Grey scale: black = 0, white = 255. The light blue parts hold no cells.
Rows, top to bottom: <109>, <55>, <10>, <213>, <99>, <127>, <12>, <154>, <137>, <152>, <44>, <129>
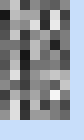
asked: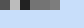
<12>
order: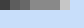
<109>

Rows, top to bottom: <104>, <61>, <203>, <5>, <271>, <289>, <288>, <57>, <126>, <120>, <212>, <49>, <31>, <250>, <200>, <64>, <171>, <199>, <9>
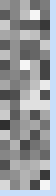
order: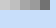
<5>
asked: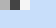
<9>
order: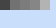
<57>
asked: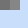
<200>

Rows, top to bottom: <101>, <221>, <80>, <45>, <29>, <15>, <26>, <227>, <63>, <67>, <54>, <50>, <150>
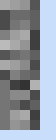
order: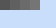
<15>
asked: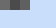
<54>

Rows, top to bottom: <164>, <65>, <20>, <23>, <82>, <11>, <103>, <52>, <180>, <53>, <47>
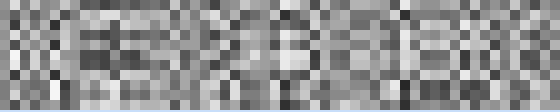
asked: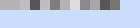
<47>
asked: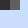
<65>
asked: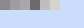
<53>
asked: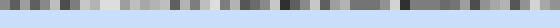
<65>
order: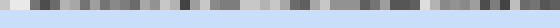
<23>

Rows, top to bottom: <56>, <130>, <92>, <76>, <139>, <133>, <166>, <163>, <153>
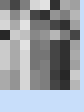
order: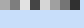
<56>
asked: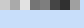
<139>
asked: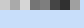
<166>
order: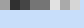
<92>
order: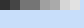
<92>
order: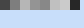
<76>

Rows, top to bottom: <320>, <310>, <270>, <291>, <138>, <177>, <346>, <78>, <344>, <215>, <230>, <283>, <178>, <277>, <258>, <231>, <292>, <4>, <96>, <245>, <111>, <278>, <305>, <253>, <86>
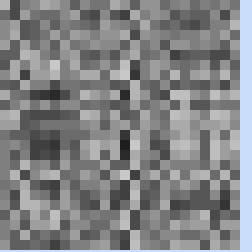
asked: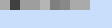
<78>
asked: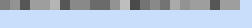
<305>
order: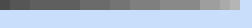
<253>

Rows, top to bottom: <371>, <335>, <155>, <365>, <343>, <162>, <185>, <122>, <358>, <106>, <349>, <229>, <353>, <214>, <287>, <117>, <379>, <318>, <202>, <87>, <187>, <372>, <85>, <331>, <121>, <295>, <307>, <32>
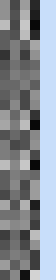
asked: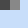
<349>
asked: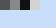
<32>
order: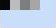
<353>
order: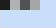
<187>
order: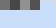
<121>

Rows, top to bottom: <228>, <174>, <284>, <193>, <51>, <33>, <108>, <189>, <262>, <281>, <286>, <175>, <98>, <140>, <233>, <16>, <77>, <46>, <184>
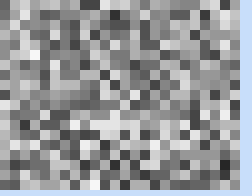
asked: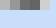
<140>
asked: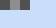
<284>
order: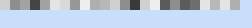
<233>
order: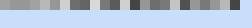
<193>
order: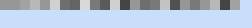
<193>
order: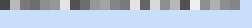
<175>

